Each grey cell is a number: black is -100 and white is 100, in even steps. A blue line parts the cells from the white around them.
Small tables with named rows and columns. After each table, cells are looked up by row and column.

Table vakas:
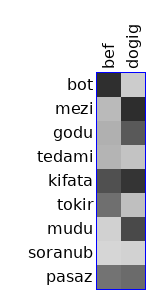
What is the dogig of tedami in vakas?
53
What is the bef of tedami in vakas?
41
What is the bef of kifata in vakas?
-37
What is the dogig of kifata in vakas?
-59
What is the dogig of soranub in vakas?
65
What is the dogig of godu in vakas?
-30
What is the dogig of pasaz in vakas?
-16
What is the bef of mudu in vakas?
64
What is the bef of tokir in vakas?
-13
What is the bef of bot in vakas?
-63
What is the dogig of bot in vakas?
60
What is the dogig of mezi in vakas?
-65
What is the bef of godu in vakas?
38
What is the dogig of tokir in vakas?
50
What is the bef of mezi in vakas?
46

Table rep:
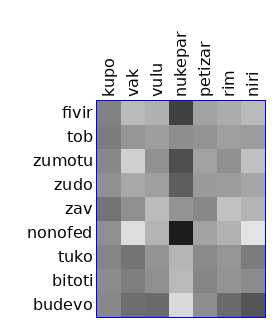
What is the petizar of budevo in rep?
11
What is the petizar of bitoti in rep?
4
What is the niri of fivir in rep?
46
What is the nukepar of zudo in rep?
-26
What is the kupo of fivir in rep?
2
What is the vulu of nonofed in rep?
41
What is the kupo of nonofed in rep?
12
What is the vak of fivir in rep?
46

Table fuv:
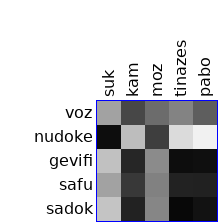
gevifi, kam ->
-70
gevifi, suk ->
51
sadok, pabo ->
-86
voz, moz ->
-15
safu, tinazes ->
-73
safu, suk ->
27
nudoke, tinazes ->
72
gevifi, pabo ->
-88
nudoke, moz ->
-51
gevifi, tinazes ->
-90
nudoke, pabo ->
89
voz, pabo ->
-26
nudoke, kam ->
48
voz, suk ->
27
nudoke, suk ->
-90

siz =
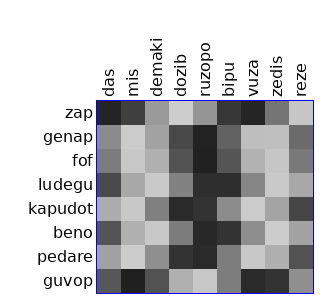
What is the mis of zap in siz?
-50
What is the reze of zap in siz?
55
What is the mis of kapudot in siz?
57
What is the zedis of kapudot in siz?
29
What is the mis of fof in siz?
56
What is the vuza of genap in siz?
49
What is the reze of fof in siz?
-5
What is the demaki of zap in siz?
21
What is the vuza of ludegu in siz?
5
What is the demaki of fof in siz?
38
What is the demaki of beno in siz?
57
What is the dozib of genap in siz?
-43
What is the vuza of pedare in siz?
57

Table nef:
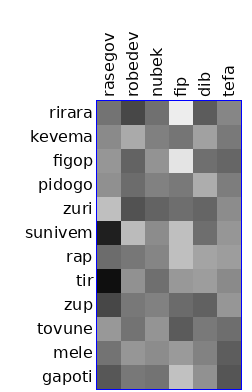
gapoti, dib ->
14
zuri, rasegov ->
50
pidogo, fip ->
-5
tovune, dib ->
-5
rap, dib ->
29
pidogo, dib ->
36
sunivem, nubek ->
10
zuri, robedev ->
-36
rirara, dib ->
-28
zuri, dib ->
-21
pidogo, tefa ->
-2
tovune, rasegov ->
19
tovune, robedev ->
-10
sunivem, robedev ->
47
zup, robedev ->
-6
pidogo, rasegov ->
13
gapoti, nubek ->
-10
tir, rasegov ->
-88
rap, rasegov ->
-15
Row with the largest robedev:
sunivem

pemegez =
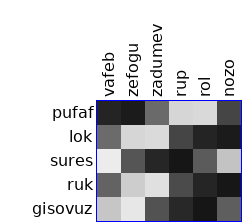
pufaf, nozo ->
-46
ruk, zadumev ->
76
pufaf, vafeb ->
-72
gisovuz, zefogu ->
81
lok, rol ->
-72
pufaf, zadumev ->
-17
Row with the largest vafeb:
sures

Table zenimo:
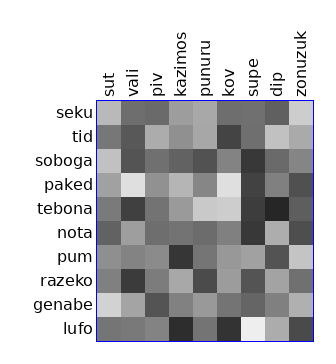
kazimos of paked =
42
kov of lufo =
-60
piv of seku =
-17
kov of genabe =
-9
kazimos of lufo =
-65
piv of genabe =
-34
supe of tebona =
-52
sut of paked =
26
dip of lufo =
35
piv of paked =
14
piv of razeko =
-3
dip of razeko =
28
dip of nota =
36
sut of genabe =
65
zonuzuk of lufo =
-42

